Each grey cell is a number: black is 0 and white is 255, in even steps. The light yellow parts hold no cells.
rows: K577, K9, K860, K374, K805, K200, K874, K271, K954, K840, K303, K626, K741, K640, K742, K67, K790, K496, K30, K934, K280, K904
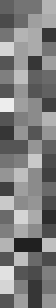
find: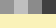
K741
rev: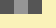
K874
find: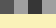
K805
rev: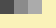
K790

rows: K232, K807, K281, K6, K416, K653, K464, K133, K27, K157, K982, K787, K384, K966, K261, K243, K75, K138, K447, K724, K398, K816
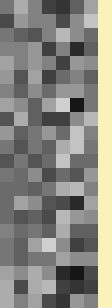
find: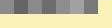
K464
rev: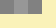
K416
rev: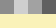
K138
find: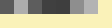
K27

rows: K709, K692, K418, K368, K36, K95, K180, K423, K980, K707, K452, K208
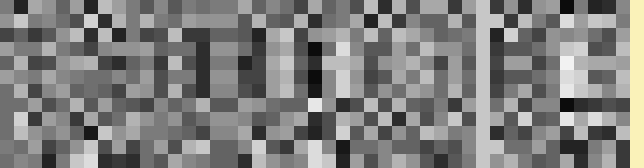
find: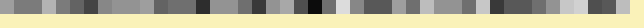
K368
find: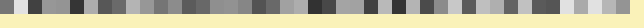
K980
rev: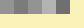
K980

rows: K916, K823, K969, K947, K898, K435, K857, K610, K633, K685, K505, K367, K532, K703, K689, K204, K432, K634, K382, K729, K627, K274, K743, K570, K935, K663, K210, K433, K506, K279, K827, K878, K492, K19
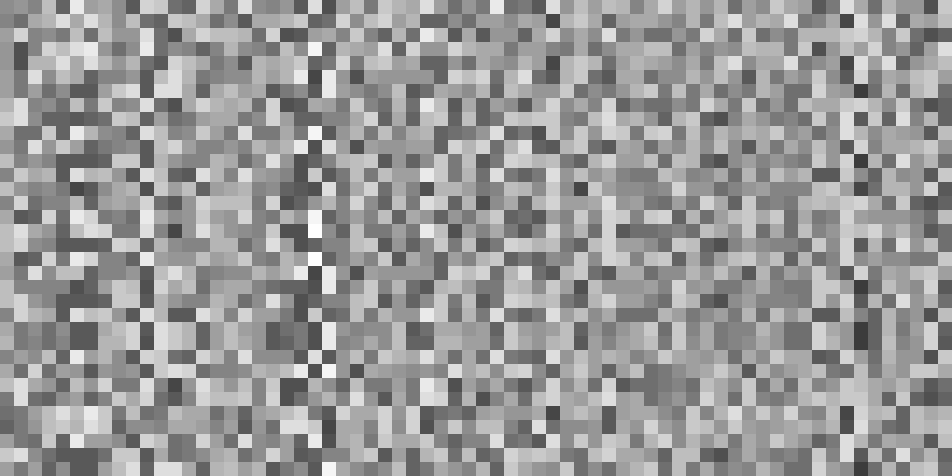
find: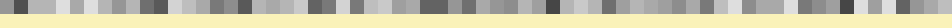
K898
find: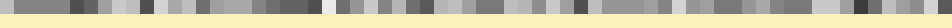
K627
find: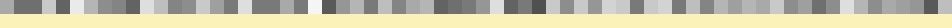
K685

